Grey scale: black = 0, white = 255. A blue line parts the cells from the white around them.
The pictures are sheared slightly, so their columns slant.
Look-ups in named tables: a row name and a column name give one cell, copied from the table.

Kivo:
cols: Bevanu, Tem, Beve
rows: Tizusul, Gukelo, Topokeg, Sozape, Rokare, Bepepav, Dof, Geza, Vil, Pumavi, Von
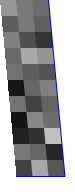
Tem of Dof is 66
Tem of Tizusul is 121
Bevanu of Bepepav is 22
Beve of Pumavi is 38
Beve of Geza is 110
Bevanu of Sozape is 105
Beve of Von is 86
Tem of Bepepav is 103
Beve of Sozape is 149
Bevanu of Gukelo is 94
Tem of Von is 167
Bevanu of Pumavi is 120
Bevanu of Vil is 33
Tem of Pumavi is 101
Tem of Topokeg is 80
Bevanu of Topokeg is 128
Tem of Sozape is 170
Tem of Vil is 50
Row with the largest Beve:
Vil

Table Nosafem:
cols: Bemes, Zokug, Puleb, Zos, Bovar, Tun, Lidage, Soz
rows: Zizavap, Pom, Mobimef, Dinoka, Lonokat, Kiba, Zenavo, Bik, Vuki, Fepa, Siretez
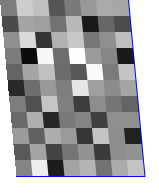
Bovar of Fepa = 147
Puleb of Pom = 159
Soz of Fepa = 147
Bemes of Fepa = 89
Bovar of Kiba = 230
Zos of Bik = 121
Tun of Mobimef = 119
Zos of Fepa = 117
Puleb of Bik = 38
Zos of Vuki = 154
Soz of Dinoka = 25
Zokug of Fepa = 163
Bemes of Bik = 105

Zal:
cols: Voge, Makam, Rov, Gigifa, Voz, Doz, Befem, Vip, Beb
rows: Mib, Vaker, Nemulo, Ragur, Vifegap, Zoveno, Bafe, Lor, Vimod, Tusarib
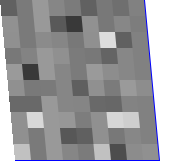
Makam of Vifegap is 57
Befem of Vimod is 120
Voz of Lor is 125
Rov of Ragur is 153
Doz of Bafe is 105
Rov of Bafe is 153
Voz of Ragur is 123
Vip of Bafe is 131
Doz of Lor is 144
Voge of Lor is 144
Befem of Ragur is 100
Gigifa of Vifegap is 134
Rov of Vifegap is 153
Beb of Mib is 129
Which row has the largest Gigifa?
Lor

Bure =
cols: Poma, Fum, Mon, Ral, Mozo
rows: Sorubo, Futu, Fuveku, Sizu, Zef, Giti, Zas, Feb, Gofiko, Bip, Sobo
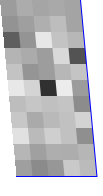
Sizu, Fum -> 171
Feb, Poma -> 199
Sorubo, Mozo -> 164
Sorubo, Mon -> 165
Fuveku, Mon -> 231
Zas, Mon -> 192
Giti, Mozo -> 156
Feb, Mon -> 185
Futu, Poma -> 147
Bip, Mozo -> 182
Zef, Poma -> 195
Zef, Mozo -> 196

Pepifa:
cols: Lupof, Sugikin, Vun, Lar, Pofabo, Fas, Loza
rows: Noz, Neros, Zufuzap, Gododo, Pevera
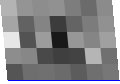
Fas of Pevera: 111
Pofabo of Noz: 125
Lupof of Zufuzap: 231
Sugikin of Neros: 98
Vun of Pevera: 112
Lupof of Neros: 165
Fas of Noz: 107
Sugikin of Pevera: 110
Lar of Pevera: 107
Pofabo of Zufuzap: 151
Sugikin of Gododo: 135
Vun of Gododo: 73
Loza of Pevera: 119
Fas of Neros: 124
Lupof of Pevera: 85

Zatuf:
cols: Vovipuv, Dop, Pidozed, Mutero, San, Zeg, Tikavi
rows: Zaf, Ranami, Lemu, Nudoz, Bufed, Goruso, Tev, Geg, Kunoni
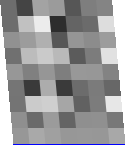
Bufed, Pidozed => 150
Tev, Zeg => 124
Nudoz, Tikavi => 225
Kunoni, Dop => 169
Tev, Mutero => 166
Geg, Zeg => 144
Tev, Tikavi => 231
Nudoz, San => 91
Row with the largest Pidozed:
Ranami

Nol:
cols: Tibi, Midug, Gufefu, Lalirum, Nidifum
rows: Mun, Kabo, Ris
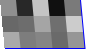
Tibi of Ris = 170
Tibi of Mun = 143
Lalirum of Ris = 106
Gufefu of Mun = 196
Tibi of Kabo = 104
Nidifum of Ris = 150
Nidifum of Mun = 122
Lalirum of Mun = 16
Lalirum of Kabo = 111
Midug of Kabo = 109
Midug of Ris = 125
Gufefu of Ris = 133
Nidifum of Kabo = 204
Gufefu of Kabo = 165
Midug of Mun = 40

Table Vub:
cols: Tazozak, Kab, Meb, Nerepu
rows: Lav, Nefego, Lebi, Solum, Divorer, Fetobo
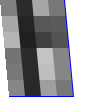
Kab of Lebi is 32
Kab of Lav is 43
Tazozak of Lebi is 181
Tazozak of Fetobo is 135
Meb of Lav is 167
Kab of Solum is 43
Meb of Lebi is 64
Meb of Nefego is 87
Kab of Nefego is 36
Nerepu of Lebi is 84
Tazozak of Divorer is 120
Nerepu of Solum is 134
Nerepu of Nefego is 90
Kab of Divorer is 42

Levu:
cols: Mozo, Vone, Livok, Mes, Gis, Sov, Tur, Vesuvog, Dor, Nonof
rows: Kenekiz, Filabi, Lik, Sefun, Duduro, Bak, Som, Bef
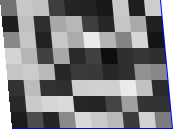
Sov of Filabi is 62
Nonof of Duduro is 135
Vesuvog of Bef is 59
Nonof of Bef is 125
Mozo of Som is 40
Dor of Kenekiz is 30
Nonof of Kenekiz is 205
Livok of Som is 213
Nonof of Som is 50
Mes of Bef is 138
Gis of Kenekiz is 36
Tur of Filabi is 39
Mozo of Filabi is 29
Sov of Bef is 201
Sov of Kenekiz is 34
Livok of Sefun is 65
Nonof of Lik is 21
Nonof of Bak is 43
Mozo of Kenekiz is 114
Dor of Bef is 209

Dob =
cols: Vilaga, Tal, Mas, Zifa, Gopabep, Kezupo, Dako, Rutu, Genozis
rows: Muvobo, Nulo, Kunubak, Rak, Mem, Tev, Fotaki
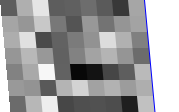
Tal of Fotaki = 183
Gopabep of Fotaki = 79
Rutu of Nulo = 149
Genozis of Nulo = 163
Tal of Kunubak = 224
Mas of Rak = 152
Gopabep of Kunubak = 123
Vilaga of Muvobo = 93
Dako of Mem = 70
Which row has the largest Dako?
Kunubak

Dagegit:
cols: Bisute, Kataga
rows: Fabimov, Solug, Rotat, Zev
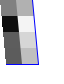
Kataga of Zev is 191
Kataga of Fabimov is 177
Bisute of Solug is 14
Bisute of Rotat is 93
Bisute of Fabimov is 128
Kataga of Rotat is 214
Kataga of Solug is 244
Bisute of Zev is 92
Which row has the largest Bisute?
Fabimov

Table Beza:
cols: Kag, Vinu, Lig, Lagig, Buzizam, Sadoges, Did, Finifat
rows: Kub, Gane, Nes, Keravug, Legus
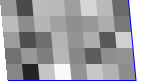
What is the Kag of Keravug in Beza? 113
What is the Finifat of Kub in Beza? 106
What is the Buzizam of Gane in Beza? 143
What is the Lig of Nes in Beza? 111
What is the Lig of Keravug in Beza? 126
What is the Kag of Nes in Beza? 156
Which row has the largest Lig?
Legus

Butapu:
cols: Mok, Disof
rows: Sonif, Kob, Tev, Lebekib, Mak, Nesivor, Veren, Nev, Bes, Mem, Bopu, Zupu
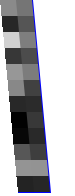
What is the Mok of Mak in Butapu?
151
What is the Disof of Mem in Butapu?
62
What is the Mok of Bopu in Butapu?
148
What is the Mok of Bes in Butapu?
7
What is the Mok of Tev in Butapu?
209
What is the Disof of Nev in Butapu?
56
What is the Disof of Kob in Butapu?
85
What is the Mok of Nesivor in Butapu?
136
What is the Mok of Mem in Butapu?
87

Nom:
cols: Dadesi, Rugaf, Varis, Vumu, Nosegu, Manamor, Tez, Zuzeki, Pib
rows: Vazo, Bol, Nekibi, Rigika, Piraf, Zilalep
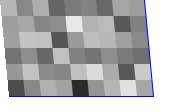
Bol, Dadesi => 158
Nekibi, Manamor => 189
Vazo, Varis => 174
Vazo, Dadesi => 182
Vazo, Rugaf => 135
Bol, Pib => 129
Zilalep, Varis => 176
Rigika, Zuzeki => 122
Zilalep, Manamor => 149

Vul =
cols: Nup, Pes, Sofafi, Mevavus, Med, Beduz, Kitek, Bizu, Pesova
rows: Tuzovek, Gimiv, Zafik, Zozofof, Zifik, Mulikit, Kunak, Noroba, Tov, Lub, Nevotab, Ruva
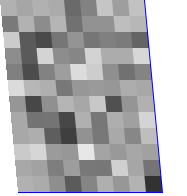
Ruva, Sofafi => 142
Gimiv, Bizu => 190
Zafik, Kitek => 128
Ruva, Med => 133
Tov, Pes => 174
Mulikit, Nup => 219
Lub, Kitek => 153
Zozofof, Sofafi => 212
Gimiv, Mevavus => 181
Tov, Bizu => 135
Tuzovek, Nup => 177
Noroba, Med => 176
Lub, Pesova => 161
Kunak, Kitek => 80
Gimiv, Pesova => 183
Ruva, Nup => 177
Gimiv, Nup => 122
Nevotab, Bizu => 166
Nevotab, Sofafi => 126
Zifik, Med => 220

